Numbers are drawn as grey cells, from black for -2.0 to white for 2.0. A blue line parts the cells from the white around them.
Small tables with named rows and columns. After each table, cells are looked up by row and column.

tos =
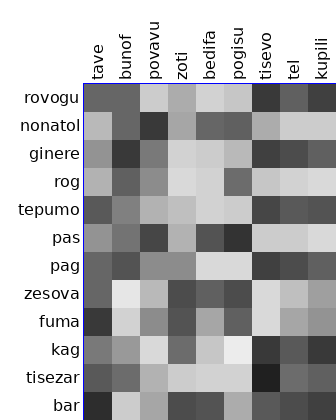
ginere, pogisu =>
0.9
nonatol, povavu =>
-1.1
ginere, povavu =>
-0.1
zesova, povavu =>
0.9
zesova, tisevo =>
1.4
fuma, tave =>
-1.1
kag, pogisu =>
1.7
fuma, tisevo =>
1.4
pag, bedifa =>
1.4
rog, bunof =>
-0.5
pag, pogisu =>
1.4
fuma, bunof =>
1.3
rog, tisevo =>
1.1
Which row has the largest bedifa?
pag

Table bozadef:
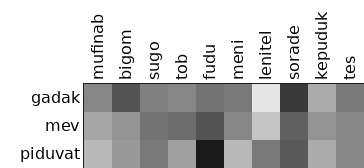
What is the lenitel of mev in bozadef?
1.1
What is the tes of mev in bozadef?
0.1
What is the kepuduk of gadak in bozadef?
0.7
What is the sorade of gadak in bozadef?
-1.1
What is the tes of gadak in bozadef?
-0.1
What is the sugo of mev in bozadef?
-0.2
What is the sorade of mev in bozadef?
-0.5
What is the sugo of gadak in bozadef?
0.0

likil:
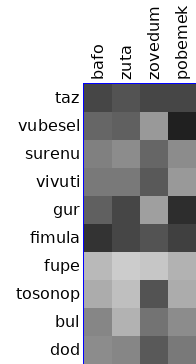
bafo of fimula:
-1.2
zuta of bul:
0.8
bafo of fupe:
0.9
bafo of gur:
-0.5
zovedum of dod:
-0.6
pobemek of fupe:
0.8
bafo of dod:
0.2
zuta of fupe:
1.2
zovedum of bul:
-0.2
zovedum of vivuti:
-0.6
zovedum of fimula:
-0.7
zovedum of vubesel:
0.4
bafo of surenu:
0.0
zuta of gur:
-0.9
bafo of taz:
-0.9
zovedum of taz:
-0.9
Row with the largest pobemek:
fupe

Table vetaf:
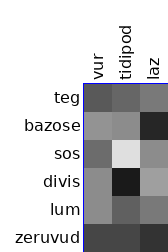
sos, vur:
-0.3
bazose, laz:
-1.4
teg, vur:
-0.6
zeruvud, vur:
-0.9
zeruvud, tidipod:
-0.9
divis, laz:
0.5
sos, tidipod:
1.5
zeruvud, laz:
-1.2
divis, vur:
0.2
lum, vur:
0.2
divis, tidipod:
-1.6

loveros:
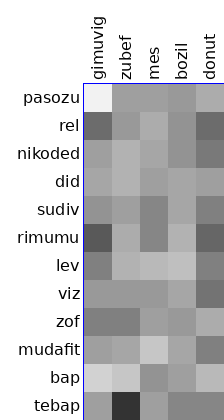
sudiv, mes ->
0.1
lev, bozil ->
1.0
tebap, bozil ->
0.1
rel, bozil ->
0.3
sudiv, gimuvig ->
0.3
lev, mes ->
0.9
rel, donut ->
-0.3
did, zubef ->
0.8
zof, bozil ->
0.4
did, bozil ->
0.6
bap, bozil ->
0.5
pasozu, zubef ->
0.5
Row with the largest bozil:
lev

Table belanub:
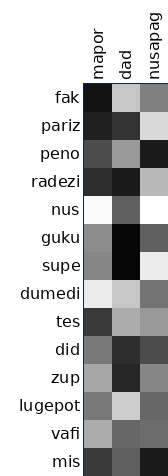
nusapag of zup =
0.1
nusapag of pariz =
1.4
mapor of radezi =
-1.3
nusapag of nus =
2.0
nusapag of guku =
-0.5
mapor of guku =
0.2
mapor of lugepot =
-0.1
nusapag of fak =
0.0
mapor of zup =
0.6
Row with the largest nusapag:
nus

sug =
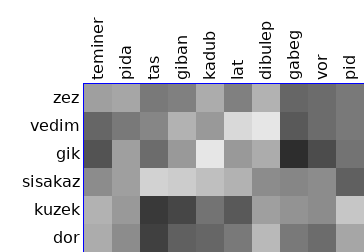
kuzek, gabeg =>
0.3
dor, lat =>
-0.1
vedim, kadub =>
0.4
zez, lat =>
0.0
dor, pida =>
0.2
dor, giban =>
-0.5
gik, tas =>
-0.3
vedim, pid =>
-0.1
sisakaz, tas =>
1.3
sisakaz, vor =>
0.2
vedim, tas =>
0.1
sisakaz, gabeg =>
0.1
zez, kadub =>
0.7
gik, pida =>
0.5

